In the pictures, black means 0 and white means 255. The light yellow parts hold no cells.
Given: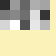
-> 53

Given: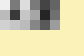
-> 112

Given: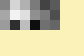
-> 78

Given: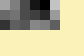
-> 154

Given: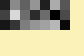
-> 74

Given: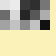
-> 173

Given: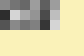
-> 190
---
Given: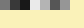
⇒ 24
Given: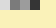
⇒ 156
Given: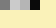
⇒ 181
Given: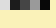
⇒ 69
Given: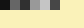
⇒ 48
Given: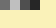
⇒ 79
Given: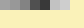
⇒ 131
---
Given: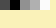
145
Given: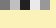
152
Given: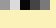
121
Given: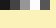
86
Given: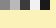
134
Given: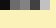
108
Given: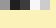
151
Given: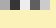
171
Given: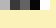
99
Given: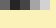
101
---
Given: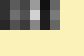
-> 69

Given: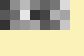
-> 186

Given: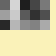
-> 30

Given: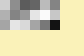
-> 92

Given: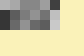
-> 135

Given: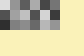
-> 93
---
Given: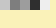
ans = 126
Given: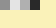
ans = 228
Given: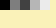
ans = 126
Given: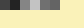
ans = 35
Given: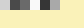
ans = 74
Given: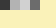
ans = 179
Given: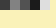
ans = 130
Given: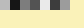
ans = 22
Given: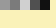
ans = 123
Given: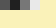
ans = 32
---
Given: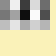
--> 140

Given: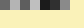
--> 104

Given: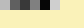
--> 187

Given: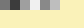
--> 118

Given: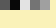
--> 88

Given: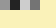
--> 150
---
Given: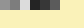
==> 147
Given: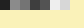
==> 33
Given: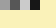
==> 158
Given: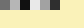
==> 111
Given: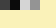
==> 63
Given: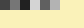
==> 67
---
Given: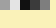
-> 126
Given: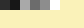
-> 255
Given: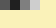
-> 206
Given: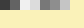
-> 197
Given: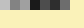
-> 109
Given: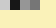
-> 118
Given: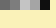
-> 15
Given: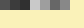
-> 136
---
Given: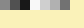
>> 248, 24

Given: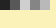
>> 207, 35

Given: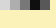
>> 215, 15

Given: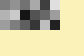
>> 223, 21

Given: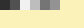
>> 241, 47

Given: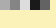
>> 221, 26

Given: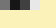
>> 232, 22

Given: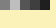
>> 190, 31
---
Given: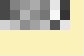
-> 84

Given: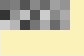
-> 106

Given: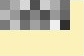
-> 239

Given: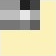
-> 129

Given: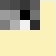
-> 241

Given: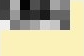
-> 197

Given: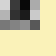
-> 143

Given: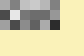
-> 171

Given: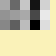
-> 0
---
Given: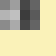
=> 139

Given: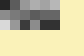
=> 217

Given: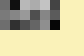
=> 110

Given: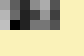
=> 192

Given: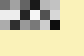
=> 172

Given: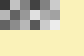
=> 99
